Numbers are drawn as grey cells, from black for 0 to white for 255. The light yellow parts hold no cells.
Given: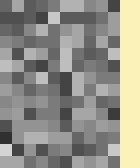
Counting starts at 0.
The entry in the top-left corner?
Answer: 102
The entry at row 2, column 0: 102
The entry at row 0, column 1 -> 166
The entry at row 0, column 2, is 91
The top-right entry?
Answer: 68
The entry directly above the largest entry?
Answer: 48
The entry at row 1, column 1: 80
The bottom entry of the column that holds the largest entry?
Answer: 166
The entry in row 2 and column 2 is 135
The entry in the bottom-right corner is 113
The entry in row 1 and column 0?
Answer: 80
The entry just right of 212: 68
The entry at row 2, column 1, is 91

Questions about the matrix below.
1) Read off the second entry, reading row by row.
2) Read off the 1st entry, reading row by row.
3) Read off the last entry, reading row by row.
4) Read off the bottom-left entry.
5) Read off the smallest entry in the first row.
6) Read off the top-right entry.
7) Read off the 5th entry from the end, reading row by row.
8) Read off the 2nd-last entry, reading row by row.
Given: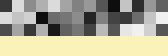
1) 219
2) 57
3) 85
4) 76
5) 14
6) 97
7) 85
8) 208
